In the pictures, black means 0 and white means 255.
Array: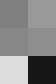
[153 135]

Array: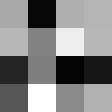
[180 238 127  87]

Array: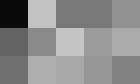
[146 155 168]

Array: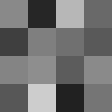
[105 112 142  87]

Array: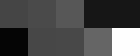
[ 22 101]

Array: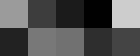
[205  46]
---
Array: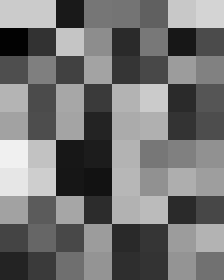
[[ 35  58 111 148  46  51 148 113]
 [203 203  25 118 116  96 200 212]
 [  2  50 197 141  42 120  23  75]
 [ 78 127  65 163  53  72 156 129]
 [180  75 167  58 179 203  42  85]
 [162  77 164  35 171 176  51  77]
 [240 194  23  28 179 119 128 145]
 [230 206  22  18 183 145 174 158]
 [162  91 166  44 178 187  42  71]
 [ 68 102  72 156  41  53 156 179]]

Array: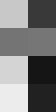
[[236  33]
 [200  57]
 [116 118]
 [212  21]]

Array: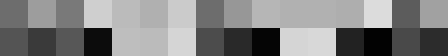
[[ 84  58  87  12 190 187 213  76  41   5 213 216  34   2  73  44]
 [109 157 121 207 187 176 203 109 151 182 177 177 174 220  92 161]]

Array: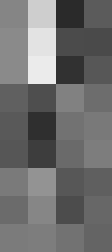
[[123 125 114 100]
 [133 206  42  91]
 [138 227  75  74]
 [138 235  49  87]
 [ 96  78 129 109]
 [ 89  47 114 121]
 [ 86  61 106 125]
 [122 147  87  95]
 [107 134  76 103]]

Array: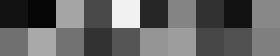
[[112 169 114  50  85 149 157  71  81 127]
 [ 18   6 165  73 241  38 132  49  18 136]]

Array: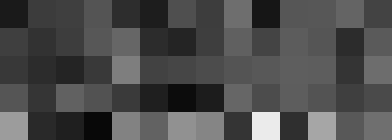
[[156  41  31   8 130  98 145 133  52 235  47 166  88 111]
 [ 26  60  63  84  45  29  79  61 110  22  86  87 100  67]
 [ 63  50  61  87 102  44  36  62  96  68  92  85  44  90]
 [ 56  44  36  57 126  66  70  76  84  88  94  93  52 109]
 [ 85  53  97  82  58  31  12  28 102  76  93  83  63  74]]

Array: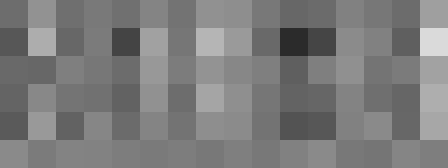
[[138 123 131 130 125 122 125 120 127 120 129 138 120 117 133 126]
 [109 146 111 121 112 132 115 145 142 120 103 107 129 119 108 159]
 [ 87 173 103 123  68 161 118 181 154 105  43  69 139 129  95 218]
 [105 103 127 119 108 152 124 147 135 127  95 127 144 116 123 162]
 [100 136 116 113  98 145 109 165 143 118  99 102 131 111 102 174]
 [ 90 153  98 134 107 132 115 142 139 115  83  87 129 138 103 167]]
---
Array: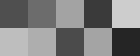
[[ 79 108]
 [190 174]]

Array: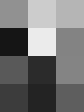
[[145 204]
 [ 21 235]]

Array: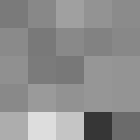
[[122 136]
 [138 121]]

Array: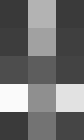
[[ 57 179]
 [ 61 161]]

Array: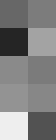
[[103 124]
 [ 37 163]]

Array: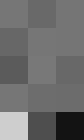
[[118 105]
 [103 118]]
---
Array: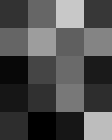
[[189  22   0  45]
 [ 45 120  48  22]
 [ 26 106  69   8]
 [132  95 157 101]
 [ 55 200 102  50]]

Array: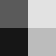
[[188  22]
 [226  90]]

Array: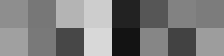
[[157  66 134  19 216  71 121 160]
 [124 130  86  34 205 180 119 142]]

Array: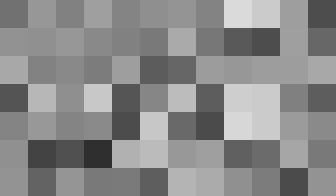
[[147  75 124 144 171 180  94 122 121 149  99 147]
 [121 166 107  96 159 152 187 177  47  80  67 144]
 [138 155 203 215  75 105 199  76 138 132 152 132]
 [ 93 128 203 206  93 188 134  85 200 143 183  84]
 [168 157 157 151 156 102  92 158 124 137 130 168]
 [103 159  77  89 119 170 121 129 137 151 144 146]
 [ 77 158 203 218 131 148 143 132 159 129 151 113]]

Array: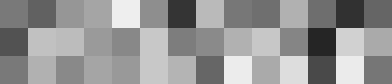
[[118 235  73 221 170 236 102 180 200 153 165 137 177 121]
 [170 209  37 133 199 177 138 125 200 136 154 188 193  82]
 [101  49 110 177 111 119 186  52 142 238 165 150  97 121]]

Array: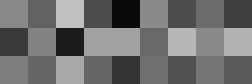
[[ 89 117  80 112  51 102 169 102 126]
 [178 138 183 105 161 162  28 131  58]
 [ 64 107  76 138  10  77 192  98 137]]

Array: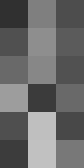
[[120 193  60]
 [ 72 191  79]
 [105  59 157]
 [ 81 135 105]
 [ 91 142  80]
 [ 77 127  48]]

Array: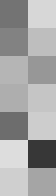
[[165 207]
 [ 55 221]
 [205 109]
 [197 174]
 [151 181]
 [190 130]
 [215 115]]

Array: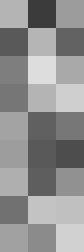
[[209 139 161]
 [192 195 113]
 [145  94 175]
 [ 77  89 157]
 [119  96 163]
 [207 180 118]
 [169 221 126]
 [ 98 181  89]
 [156  59 180]]
